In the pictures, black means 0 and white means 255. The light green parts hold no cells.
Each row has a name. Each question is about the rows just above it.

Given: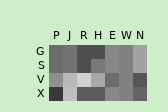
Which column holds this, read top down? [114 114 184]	J
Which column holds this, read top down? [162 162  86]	N
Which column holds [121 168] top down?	H

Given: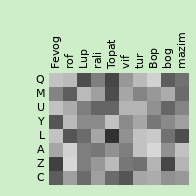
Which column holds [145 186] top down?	Topat
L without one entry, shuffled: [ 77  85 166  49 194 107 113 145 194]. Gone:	[201]
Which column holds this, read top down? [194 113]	tur
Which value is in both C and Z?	[152]
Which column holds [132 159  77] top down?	mazim

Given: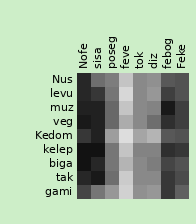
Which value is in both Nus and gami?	[144]
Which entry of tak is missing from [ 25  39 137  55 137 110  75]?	[203]
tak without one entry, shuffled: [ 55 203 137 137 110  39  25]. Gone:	[75]
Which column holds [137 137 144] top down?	tok

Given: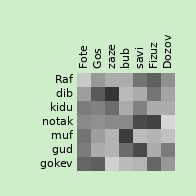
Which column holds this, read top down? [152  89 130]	Gos
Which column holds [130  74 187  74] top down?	savi
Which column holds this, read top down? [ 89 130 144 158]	Gos
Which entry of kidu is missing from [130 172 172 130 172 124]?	[108]
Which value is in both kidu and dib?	[172]
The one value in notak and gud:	[74]
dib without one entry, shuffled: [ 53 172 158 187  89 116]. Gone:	[164]

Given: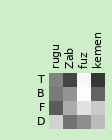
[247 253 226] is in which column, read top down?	fuz
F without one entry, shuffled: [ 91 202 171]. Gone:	[226]
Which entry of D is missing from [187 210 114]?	[142]

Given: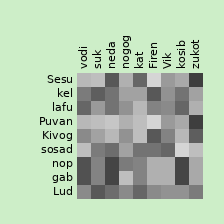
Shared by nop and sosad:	[123]
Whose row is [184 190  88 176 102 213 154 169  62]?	Sesu
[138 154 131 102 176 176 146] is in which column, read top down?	Vik
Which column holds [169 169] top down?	zukot
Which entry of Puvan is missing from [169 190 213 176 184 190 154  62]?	[198]
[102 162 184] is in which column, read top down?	kat

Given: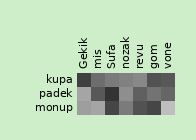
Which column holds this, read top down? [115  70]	gom
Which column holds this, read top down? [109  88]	mis
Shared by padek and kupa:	[88]
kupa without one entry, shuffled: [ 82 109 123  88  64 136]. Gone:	[129]

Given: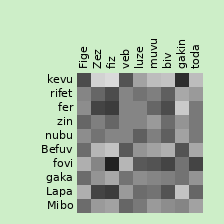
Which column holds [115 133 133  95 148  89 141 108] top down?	luze
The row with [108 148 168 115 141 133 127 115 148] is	gaka
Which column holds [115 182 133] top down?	Zez
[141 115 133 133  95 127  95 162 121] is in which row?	nubu

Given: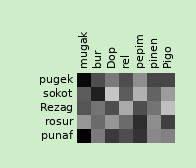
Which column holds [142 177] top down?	pepim
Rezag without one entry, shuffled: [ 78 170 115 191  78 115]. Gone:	[85]
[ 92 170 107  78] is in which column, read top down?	rel
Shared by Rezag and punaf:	[78]
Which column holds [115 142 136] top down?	pinen
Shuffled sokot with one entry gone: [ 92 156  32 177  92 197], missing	[99]

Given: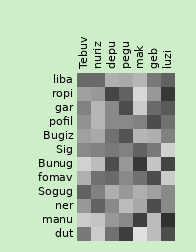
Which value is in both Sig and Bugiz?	[129]
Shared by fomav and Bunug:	[77]
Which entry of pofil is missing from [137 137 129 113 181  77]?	[145]

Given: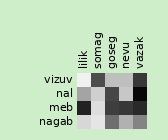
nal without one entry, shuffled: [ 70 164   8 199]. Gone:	[207]
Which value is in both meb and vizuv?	[56]
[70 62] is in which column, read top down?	goseg
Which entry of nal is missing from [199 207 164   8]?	[70]
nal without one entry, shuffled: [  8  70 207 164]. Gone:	[199]
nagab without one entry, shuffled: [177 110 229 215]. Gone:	[132]
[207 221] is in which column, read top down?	somag

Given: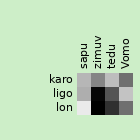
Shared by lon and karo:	[111]
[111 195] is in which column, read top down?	Vomo
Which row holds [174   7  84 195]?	ligo
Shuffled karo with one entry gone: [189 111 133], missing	[182]

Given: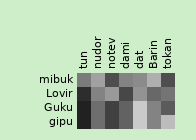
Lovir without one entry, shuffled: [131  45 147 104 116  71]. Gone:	[153]
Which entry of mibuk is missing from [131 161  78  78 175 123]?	[139]

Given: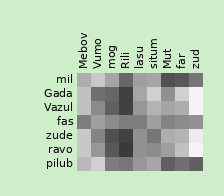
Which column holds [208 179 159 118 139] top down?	situm
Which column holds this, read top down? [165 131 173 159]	Mut
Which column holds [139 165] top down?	situm
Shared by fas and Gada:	[145]

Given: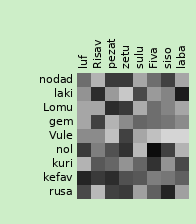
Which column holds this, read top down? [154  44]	pezat
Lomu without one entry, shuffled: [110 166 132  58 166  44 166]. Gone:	[172]
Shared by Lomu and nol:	[58]
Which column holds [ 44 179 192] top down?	pezat
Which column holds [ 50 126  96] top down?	Fiva
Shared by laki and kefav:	[44]

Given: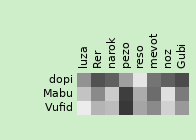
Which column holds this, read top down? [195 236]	luza
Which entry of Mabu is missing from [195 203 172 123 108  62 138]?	[223]

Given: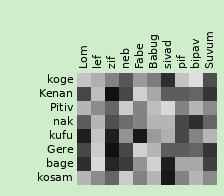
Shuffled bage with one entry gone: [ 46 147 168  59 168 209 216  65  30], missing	[38]
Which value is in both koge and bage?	[46]
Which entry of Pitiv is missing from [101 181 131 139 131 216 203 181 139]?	[189]
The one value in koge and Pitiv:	[131]
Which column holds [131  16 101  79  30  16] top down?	zif
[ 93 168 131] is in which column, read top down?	pif
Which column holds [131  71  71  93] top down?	pif

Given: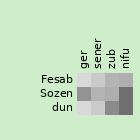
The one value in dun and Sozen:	[111]
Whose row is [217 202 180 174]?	Fesab
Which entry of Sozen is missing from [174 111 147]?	[180]
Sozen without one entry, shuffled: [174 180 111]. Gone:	[147]
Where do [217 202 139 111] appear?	dun
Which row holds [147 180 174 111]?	Sozen
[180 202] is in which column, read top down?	sener

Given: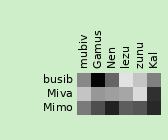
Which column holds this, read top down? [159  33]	Nen
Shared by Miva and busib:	[196]
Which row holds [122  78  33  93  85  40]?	Mimo
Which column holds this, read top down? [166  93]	lezu
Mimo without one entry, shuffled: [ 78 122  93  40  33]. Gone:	[85]
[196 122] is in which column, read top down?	mubiv

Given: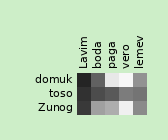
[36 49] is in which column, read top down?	Lavim
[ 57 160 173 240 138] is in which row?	Zunog

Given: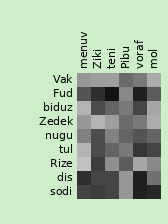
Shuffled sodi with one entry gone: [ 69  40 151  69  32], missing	[61]
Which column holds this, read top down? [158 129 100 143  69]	teni
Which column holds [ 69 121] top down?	voraf
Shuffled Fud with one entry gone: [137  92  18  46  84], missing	[32]
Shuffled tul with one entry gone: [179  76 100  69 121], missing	[54]
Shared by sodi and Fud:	[32]

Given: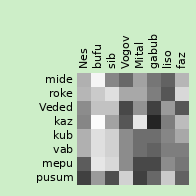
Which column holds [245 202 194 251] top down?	bufu
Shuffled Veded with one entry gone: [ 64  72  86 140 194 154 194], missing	[146]
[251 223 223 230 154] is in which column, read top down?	bufu
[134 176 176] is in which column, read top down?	Nes

